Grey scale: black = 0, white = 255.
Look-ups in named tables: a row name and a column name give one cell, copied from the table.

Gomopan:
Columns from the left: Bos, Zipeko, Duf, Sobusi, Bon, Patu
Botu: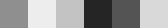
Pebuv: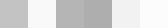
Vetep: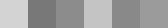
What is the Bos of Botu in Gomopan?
143
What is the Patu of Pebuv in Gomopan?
252
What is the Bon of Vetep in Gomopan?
137
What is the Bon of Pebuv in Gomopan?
242
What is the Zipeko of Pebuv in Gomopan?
249
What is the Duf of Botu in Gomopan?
195
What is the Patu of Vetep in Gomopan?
155
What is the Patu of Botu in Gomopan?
217
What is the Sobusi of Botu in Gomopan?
37
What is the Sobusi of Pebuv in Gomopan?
174
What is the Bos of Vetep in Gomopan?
211
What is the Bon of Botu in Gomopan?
84
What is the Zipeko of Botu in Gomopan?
237
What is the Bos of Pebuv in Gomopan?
195
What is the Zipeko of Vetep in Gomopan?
120

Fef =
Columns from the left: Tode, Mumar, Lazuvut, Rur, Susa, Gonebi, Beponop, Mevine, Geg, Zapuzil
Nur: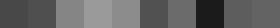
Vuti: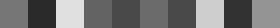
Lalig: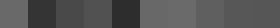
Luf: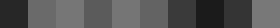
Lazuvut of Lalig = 73
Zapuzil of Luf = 120
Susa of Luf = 117
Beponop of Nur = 107
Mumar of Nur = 79
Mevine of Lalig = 95
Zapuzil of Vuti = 148
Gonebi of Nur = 81
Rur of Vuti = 99
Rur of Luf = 91
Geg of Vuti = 50
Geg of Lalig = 87
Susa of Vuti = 73
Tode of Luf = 39
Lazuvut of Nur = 133
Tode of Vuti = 118
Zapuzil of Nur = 99
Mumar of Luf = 106
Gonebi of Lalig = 104

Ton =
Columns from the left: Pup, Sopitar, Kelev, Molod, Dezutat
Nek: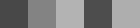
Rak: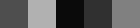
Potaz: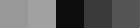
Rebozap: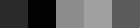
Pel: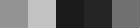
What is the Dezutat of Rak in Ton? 128
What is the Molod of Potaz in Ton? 58
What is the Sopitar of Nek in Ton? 131
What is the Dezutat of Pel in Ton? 113
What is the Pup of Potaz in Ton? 152
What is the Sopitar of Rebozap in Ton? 2
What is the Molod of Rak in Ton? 48
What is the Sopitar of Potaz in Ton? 161
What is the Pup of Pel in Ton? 147
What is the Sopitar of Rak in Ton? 177
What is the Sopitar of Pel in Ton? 194
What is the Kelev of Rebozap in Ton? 140
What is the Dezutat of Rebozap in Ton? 92
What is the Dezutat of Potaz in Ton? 85
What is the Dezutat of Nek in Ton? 174
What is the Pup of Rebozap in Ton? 42
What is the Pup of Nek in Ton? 72
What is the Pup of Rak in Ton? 78
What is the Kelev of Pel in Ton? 26

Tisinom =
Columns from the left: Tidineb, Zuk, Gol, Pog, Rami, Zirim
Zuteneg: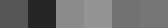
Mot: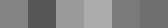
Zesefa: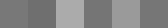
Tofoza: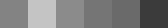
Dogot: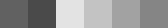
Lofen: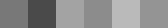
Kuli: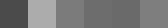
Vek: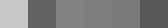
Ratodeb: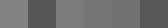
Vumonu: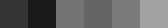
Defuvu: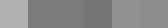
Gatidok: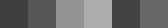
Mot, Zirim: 111
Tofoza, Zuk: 196
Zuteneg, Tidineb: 86
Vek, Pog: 125
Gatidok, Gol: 147
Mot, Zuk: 86
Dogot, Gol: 227
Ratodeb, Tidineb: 131
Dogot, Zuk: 74
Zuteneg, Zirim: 118
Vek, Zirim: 88
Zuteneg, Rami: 114
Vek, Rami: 122
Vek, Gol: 131
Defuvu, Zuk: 123
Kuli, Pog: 109

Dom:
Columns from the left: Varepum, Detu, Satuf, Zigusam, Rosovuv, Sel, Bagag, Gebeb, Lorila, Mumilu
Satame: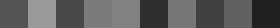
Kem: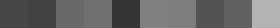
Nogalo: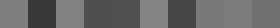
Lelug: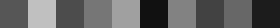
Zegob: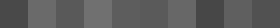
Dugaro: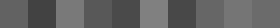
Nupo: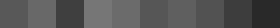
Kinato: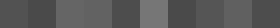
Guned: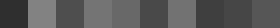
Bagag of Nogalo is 70
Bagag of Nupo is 95
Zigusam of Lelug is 118
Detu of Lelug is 192
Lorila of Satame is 97
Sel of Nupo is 86
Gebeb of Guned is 63
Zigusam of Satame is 123
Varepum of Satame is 84
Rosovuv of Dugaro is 74

